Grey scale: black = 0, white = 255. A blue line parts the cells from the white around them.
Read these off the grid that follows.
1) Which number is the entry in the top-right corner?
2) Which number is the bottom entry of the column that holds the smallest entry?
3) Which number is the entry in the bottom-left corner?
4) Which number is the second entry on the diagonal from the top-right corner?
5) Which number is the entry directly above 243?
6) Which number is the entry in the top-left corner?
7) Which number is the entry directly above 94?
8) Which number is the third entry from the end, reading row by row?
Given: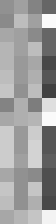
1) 102
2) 243
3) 167
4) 160
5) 72
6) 145
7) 86
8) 181

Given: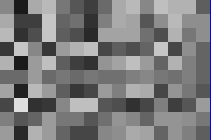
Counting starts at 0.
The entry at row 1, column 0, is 170
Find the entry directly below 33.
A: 223
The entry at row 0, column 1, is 26
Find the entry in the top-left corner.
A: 135
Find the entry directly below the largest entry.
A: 86
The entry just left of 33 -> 163
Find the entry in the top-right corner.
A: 94
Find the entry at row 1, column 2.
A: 62
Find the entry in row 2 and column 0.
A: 185
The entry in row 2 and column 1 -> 49
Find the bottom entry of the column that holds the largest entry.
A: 41
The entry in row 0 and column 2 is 170
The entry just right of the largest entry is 49
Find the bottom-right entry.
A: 94
